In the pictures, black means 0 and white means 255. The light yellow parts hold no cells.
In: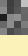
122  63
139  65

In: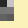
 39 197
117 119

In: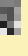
128 131
 88  81

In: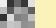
238  52
189  91

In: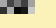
167  69
 48 172

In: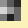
145  90
213 153

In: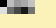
  1 190
222 109

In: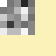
255 119
121 129
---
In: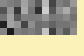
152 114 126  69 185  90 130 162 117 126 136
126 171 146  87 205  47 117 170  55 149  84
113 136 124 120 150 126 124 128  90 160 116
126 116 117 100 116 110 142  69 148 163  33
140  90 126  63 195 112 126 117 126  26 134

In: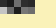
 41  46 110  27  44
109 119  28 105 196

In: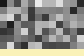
 41 146 155 221 182 183 234 116 169  72 137  23
119  40 142 125 130 134 131  59 147 177 179 127
139 159 146 191 146  58 109  57 178  80 215 188
154 177 130  66 194 175 178  97  92 144  31 106
 60 121  82 184 123  82 182  90 209 137  63  52
210 106 180 140 181 120  62  97 115 130  92  87
163 127  77  76  70  75 192 182  47  85 216 105

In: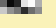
175 251 227  37  10 104
141 109  44 116 144 200

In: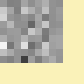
142 146 175 159 143 164 131 129 152
155 145 191 152 175 200 128 165 201
153 144 123 166 136 150 141 149 211
146 143 198 160 103 144 144 183 155
156 150 123 174 199 133 156 155 146
165 163 119 155 152 179 155 150 174
165 160 202 138 111 223 158 119 244
150 155 190 168 135 143 147 169 190
148 170 154 125 157  62 147 129 139

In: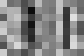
109 128 140 195 125 129 185 105  77 120 110 204
102 172  55 192 117 128 140  13  84 177 179 166
159 224  51 164 136 149 110  59 122 197 178  92
 86 160  56 199 105 129 152  18  74 171 161 186
 82 143  62 197 110 133 163  44  71 151 143 204
136 209  58 174 133 130 123  37  96 175 196 127
170 217  57 147 128 163 103  82 154 216 160  81
109 128 141 195 124 129 185 105  77 120 110 204

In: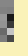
134 134
127 129
 25 151
 57 147
196 106
 71 124

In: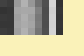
 50 213  80 112 151 178 154  59  65
 54 207  77 127 167 168 165  54  51
 52 210  78 120 160 174 160  55  57
 53 209  77 123 164 171 163  54  54
 51 211  79 116 157 177 158  56  60

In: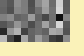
 91 208 108 164 136  78 124 142  87 104
 93 214 115 157 112  83 125 134  81 100
134  16 112  71  99 156 106  99 140 128
 89 213 112 162 109  77 116 149 104  85
 83 160 169  98 111 100  66 177 150  41
139  51  64 120 155  98 166  31  72 184
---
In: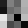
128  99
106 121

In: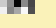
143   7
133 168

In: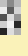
137 185
 94 212

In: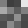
 62  69
128  93

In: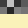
194  49
 38 130

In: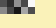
 45 144
 70  22
